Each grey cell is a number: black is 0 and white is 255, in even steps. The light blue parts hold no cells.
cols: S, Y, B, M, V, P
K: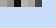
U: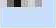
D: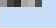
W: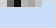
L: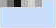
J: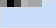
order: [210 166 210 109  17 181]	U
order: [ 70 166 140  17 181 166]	K

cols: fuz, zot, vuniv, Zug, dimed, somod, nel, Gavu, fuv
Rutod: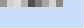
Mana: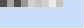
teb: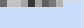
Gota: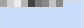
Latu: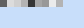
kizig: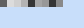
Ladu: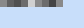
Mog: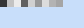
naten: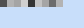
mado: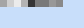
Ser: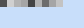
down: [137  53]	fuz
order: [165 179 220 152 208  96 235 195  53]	Mog
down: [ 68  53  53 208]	dimed
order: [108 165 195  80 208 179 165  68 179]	Ser
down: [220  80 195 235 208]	vuniv
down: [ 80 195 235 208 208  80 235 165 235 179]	vuniv
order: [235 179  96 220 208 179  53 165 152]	Latu

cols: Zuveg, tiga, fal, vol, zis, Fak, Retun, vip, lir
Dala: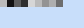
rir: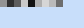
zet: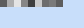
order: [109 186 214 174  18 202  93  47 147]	rir
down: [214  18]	zis
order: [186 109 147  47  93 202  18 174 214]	rir

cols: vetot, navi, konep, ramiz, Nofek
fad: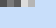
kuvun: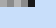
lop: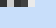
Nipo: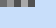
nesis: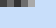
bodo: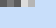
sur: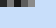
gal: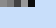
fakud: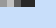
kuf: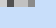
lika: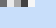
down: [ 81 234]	navi
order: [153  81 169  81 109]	Nipo
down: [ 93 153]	ramiz
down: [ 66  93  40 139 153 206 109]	vetot
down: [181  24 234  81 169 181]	Nofek
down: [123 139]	navi
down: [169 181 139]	Nofek

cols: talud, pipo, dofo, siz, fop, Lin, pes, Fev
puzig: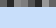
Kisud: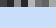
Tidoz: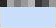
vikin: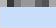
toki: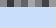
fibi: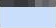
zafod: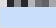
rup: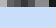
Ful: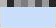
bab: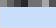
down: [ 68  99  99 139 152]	pes
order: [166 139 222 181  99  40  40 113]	zafod
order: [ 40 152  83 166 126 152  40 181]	Ful
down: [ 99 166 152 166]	Fev
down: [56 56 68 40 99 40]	pipo

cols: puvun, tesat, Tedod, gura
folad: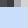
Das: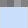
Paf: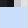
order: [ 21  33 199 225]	Paf
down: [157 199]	Tedod
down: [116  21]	tesat

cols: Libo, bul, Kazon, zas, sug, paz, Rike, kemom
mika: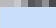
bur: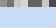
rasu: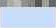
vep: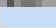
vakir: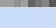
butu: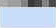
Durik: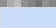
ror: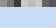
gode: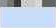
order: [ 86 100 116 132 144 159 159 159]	vakir
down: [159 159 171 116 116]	bul
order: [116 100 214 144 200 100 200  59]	gode

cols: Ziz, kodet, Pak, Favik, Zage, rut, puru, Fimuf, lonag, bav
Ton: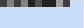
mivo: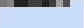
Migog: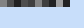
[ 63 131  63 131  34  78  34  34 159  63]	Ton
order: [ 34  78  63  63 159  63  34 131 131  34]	Ton
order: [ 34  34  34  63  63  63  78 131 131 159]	Ton
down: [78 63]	rut
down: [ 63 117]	Ziz
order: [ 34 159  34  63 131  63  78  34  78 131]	Migog

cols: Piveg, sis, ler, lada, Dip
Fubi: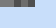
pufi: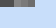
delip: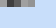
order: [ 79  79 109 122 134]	pufi
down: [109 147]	Dip
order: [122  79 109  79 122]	Fubi
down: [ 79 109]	Dip

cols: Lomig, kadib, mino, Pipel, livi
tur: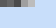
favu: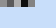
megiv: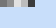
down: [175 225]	mino
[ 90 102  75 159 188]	tur
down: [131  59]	livi

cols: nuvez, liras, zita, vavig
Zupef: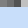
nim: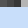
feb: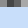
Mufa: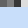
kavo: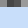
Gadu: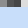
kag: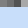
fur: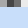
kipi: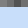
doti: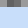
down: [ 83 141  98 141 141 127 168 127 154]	nuvez
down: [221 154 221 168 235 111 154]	vavig
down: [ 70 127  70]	liras
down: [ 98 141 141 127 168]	nuvez
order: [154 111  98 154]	doti
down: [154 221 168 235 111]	vavig
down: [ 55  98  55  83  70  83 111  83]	zita

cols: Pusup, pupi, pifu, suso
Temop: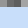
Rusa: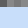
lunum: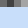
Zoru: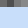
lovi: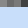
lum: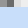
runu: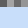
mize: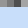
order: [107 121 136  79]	Zoru
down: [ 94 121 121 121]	pifu
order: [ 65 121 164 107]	lunum

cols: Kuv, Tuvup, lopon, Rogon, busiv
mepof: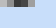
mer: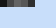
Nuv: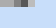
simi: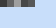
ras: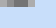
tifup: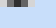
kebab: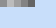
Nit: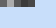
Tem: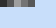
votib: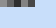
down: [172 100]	Tuvup
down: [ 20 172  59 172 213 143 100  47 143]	Kuv
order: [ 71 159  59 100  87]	simi

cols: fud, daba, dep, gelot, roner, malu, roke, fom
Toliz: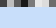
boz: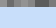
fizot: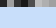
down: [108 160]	daba
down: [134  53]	dep

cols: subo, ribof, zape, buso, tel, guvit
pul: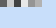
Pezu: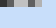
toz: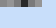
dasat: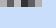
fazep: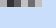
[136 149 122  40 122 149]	toz
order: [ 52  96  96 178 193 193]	Pezu
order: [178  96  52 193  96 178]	dasat
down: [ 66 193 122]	zape
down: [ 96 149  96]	ribof
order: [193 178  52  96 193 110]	fazep

